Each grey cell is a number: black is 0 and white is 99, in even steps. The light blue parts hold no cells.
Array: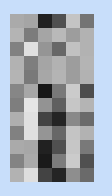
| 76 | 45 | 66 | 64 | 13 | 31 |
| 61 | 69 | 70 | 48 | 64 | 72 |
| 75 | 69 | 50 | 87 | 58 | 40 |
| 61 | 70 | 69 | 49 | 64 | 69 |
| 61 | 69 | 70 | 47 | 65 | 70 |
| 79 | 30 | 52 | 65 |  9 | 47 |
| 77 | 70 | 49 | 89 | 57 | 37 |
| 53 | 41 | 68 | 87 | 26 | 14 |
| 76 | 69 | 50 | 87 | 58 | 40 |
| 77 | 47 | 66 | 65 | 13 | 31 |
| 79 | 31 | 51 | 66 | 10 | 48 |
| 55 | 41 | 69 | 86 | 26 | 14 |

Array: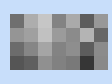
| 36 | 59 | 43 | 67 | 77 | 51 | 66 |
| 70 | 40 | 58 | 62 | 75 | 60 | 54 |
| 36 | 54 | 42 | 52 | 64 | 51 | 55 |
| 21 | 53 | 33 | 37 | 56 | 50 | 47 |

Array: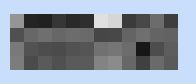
| 42 | 24 | 58 | 14 | 13 | 21 | 16 | 18 | 87 | 83 | 23 | 28 |
| 39 | 38 | 31 | 40 | 43 | 40 | 42 | 41 | 27 | 28 | 39 | 43 |
| 30 | 36 | 47 | 32 | 30 | 29 | 32 | 33 | 44 | 46 | 42 |  9 |
| 41 | 35 | 48 | 29 | 35 | 31 | 35 | 35 | 51 | 54 | 40 | 25 |

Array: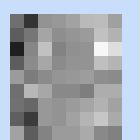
| 73 | 62 | 43 | 20 | 57 | 59 | 63 | 72 |
| 75 | 69 | 36 | 46 | 64 | 55 | 58 | 60 |
| 96 | 86 | 12 | 52 | 75 | 51 | 56 | 57 |
| 74 | 70 | 36 | 54 | 65 | 54 | 57 | 57 |
| 55 | 54 | 60 | 48 | 54 | 58 | 59 | 61 |
| 67 | 67 | 43 | 71 | 65 | 53 | 53 | 49 |
| 69 | 63 | 44 | 40 | 59 | 57 | 60 | 64 |
| 77 | 66 | 37 | 23 | 59 | 57 | 63 | 70 |
| 53 | 50 | 63 | 36 | 51 | 60 | 60 | 66 |

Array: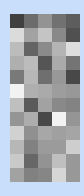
| 44 | 36 | 25 | 42 | 57 |
| 53 | 31 | 85 | 63 | 76 |
| 70 | 86 | 73 | 39 | 54 |
| 66 | 45 | 68 | 73 | 33 |
| 59 | 28 | 47 | 71 | 43 |
| 61 | 59 | 94 | 68 | 66 |
| 53 | 51 | 74 | 35 | 63 |
| 94 | 58 | 58 | 67 | 28 |
| 62 | 64 | 81 | 56 | 65 |
| 60 | 80 | 71 | 50 | 60 |
| 74 | 59 | 78 | 40 | 57 |
| 83 | 59 | 63 | 50 | 52 |

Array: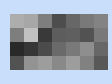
| 47 | 51 | 67 | 65 | 49 | 30 | 40 |
| 32 | 47 | 49 | 75 | 22 | 36 | 37 |
| 55 | 40 | 16 | 21 | 29 | 41 | 47 |
| 50 | 34 | 32 | 57 | 61 | 53 | 61 |
